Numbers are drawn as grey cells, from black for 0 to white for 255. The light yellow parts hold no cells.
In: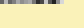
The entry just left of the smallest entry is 87
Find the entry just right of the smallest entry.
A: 142

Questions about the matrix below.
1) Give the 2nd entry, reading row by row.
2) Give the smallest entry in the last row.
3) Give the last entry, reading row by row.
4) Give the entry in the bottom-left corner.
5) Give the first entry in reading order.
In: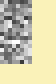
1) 203
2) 59
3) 157
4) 157
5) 129

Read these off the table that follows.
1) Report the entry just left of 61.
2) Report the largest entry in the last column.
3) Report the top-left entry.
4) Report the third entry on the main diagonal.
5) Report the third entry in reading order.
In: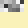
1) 244
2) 244
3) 172
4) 128
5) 184

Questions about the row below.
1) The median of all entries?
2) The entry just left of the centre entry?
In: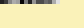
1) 108
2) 120

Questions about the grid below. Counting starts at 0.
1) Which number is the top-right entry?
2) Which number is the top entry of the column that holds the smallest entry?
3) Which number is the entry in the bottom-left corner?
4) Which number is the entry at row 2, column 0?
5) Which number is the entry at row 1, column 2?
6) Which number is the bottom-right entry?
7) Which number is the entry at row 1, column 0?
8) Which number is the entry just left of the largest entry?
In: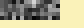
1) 142
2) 211
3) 35
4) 110
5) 126
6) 50
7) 94
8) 156

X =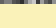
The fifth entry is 73
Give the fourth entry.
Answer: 85
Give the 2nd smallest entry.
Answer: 60
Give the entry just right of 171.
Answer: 199

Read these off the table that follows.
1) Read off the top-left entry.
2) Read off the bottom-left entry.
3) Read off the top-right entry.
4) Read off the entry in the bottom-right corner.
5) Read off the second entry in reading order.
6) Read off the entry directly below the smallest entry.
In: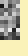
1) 175
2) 35
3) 133
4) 51
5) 189
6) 118

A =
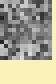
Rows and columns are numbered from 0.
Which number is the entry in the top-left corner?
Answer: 186
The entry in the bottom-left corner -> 69
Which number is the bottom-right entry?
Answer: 95
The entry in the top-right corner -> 95
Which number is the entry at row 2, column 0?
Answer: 156
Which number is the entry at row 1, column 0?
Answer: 53
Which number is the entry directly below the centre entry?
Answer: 125
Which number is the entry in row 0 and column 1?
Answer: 172
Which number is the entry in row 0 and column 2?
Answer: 156
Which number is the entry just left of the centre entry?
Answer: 156
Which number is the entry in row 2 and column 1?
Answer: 186
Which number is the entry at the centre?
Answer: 95

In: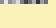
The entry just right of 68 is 112
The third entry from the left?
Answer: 143
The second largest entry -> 217
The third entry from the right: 54

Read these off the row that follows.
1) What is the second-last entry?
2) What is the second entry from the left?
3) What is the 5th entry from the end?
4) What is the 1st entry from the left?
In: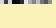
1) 87
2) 59
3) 133
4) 215

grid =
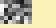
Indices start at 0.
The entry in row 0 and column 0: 164
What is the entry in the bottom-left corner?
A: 191
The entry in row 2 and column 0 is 247
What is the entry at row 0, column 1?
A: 107
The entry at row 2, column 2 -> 148
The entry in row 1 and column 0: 247
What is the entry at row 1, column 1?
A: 206
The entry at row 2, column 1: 37

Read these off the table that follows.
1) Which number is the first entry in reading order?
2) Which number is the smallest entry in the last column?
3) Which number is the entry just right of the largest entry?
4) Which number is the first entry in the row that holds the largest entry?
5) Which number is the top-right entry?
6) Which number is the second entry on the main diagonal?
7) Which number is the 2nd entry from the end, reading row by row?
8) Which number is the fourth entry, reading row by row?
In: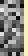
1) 26
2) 10
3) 178
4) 235
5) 54
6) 178
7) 26
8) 164

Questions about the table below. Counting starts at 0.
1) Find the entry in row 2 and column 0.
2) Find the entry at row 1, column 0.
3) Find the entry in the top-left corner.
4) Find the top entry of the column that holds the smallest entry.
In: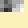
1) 115
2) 156
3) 143
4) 88
